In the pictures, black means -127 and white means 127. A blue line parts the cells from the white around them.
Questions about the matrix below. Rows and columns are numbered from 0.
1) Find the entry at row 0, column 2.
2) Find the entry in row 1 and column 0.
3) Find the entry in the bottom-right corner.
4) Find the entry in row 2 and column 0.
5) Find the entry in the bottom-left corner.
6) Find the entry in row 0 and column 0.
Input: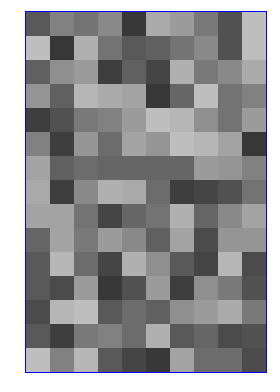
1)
-12
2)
62
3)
-52
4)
-31
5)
62
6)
-38

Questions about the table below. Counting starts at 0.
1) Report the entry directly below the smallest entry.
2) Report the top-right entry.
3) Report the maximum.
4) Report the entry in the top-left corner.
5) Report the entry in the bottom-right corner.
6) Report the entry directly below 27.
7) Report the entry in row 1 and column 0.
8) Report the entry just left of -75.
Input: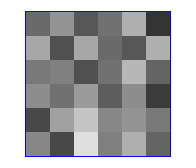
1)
47
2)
-75
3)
95
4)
-21
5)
-27
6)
69
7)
39
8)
47

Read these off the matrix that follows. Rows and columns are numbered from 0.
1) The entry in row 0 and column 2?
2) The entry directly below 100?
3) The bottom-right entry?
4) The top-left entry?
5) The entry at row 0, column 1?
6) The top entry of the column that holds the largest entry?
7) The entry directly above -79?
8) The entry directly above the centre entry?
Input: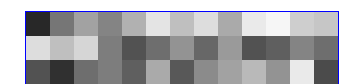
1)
34
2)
-17
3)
-52
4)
-87
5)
-9
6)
118
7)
63
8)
63

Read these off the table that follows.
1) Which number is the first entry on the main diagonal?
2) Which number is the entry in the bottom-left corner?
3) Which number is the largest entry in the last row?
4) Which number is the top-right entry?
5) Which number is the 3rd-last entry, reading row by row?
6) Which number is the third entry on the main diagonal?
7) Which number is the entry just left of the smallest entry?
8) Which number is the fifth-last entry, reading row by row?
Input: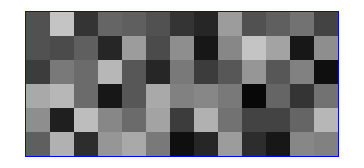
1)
-46
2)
-32
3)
49
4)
-60
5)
-104
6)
-20
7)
-6
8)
28

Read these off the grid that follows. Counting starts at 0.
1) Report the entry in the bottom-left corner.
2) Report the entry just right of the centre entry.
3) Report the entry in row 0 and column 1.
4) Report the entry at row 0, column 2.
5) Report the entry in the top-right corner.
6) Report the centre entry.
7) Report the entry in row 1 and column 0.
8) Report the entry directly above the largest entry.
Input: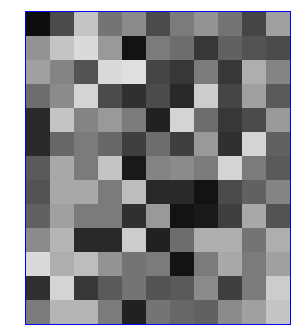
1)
-4
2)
11
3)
-52
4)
68
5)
32
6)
4
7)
19
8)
-108

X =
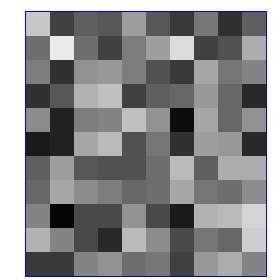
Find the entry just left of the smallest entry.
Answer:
4
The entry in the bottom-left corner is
-70
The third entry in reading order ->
-32
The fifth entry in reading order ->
30
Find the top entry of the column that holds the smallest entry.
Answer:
-62
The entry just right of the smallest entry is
-54
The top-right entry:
-32
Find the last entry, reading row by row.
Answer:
4
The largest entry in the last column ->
84
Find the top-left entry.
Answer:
71
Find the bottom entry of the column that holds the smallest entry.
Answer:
-70
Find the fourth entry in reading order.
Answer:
-40
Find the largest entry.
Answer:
106
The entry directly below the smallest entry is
4
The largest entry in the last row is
44
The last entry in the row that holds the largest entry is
44
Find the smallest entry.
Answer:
-122
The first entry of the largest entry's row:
-17
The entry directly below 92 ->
-70
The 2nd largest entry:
92
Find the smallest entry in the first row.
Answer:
-78
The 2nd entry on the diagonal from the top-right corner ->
-46
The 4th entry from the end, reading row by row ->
-62

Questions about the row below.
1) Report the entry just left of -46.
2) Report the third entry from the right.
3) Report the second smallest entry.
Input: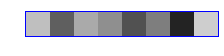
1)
15
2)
-1
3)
-46

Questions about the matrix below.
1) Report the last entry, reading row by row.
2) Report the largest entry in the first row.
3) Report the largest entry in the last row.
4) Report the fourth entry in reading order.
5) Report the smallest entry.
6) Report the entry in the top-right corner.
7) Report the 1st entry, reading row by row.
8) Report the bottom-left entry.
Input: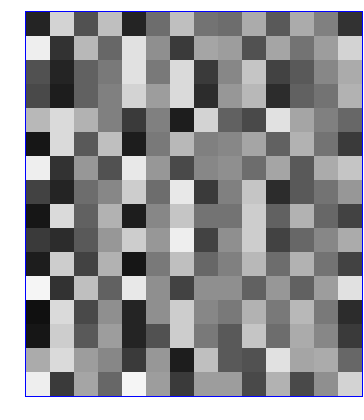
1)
83
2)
83
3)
117
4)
63
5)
-111
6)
-77
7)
-91
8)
110
